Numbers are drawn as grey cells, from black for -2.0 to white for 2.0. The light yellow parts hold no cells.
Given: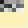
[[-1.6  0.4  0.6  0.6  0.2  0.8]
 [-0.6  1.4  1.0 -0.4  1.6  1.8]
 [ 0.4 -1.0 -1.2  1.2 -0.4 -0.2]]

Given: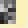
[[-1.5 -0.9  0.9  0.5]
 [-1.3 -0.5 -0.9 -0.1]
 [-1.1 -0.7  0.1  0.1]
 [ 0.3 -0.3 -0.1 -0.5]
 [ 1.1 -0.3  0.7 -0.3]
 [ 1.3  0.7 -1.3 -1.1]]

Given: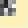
[[-0.9 -1.3  0.5  1.9]
 [-0.7  0.9 -0.3  0.9]
 [-0.5  1.5 -0.7 -0.1]
 [-0.1 -1.5  0.7  0.3]]

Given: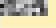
[[-1.6  0.0  0.2 -0.2  1.4  1.2 -0.4  0.4 -0.8 -0.4 -0.8  0.8]
 [-0.6  0.8 -0.2 -0.6 -0.8  0.0  0.2  1.0 -1.0  0.4 -0.6 -0.2]
 [ 0.4  0.6  0.2  0.2  0.8  0.0  0.6  1.0  1.0  1.6 -1.2 -0.2]
 [ 0.8  0.0 -0.8 -0.4  0.6  0.8  1.0  1.2  0.4 -0.6 -0.6  1.2]]

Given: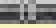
[[-1.2 -1.2 -1.2 -1.2 -1.0  0.2 -1.4  0.2  0.0 -1.0 -1.0 -1.2 -1.4 -1.2]
 [-1.0 -1.0 -1.0 -1.0 -1.0  0.6 -0.8  0.4  0.6 -1.2 -1.0 -0.8 -0.8 -1.2]
 [-0.4 -0.4 -0.6 -0.6 -0.6  0.8 -0.6  0.8  0.8 -0.6 -0.6 -0.6 -0.6 -0.6]
 [-0.2 -0.2 -0.2  0.0 -0.2 -0.8  0.0 -0.8 -0.8 -0.2  0.0 -0.2  0.0 -0.2]
 [ 0.4  0.2  0.0  0.2  0.2  0.8  0.0  0.8  0.8  0.2  0.4  0.2  0.0  0.2]
 [ 1.2  1.0  1.2  1.0  1.2  0.4  1.2  0.4  0.2  1.2  1.2  1.2  1.2  1.2]]

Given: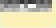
[[-0.2 -0.4 -0.8 -0.4 -0.6 -1.2 -0.6 -1.2 -1.0 -0.4 -0.8 -0.2 -0.6]
 [ 0.6  1.0  1.0  0.8  1.0  1.4  1.2  0.8  0.6  0.6  1.0  0.8  1.2]
 [ 0.8  0.0  0.4  0.4  0.4  1.6  0.2  2.0  1.8  0.2  0.2  0.2  0.0]]

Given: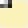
[[-0.6  0.0 -1.6]
 [ 2.0  1.2 -1.0]]

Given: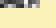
[[-1.4  0.0  1.2  0.4 -1.0 -1.2  1.0 -0.2  1.6  0.6]
 [ 0.0 -0.8 -1.2 -1.0 -0.6 -0.4  1.8 -0.8 -0.4  0.2]]

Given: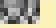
[[-1.0 -1.0  1.0  1.0  0.8 -0.8 -0.6  1.4 -0.2 -1.4]
 [-0.8  0.4  0.6  0.6  0.0 -0.2 -1.0  0.6  0.2 -0.6]
 [-0.4  0.2  0.4  0.2  0.0 -0.2 -0.8  0.6  0.2 -0.8]
 [-0.2 -1.2  0.8  0.4  0.8 -1.0  0.0  1.0 -0.6 -0.8]
 [ 0.0  1.2 -0.4  0.0 -0.8  1.2  0.0 -1.0  1.0  0.8]
 [ 1.4  0.4 -1.2 -1.2 -0.6  0.8  1.2 -1.2  0.2  1.6]]
